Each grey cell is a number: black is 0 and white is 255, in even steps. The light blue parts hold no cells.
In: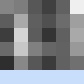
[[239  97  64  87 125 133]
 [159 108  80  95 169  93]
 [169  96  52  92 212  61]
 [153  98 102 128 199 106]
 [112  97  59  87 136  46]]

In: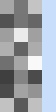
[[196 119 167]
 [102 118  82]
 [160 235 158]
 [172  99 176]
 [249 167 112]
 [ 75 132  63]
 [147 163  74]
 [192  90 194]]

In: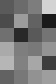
[[211 125 107  90]
 [ 26  98 156  75]
 [116  89  40 112]
 [148 121 126 170]
 [ 61 167 129 182]
 [158 146 120  98]]

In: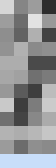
[[ 45 156 133 214]
 [153 226 108 157]
 [ 66 176  98 142]
 [143 138 177 146]
 [ 74  74 173 173]
 [123 112 161 167]
 [188  62  91 152]
 [203 124  61 201]
 [171 136  68 112]
 [198 183 173 179]
 [138 143 108 155]]

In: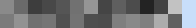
[[194  66  35  76  95  69 149 113  85  72  61 106 138]
 [ 96 172 127 137 127  76  78 115  80 117 112 146 123]]

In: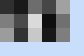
[[161  70 109  25  47]
 [112  14 218  74 126]
 [126  24 200  50 156]]

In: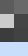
[[105  92]
 [ 69 203]
 [ 66  60]]

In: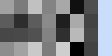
[[ 78  16 168 131 193 123 161]
 [ 67 170  31 138  92  45  92]
 [ 72 185  47 131  81  73  71]
 [ 66   1 206 124 201 162 141]]

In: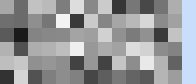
[[174 116  72 119  54 203 136 221 125 186 194 107 167]
 [161 139 215 184 166 133 202  58 243 118 143 107 111]
 [195  57 145 123 145 209 159 164 137 136 132  26  90]
 [131 140 210 221 162 171 152 239 190 178 173  81 178]
 [ 98 180 233 141 197  66 151  66 142 150 144 199 190]
 [157 181  89 100 120  94  70 129 141 127  82 213  50]]
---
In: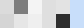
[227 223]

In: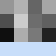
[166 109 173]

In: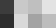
[227 163]

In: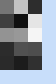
[ 45  16 147]

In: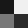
[240 120]

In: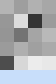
[167  52 115 155]

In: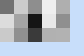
[175 232  58]

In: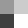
[204  63]
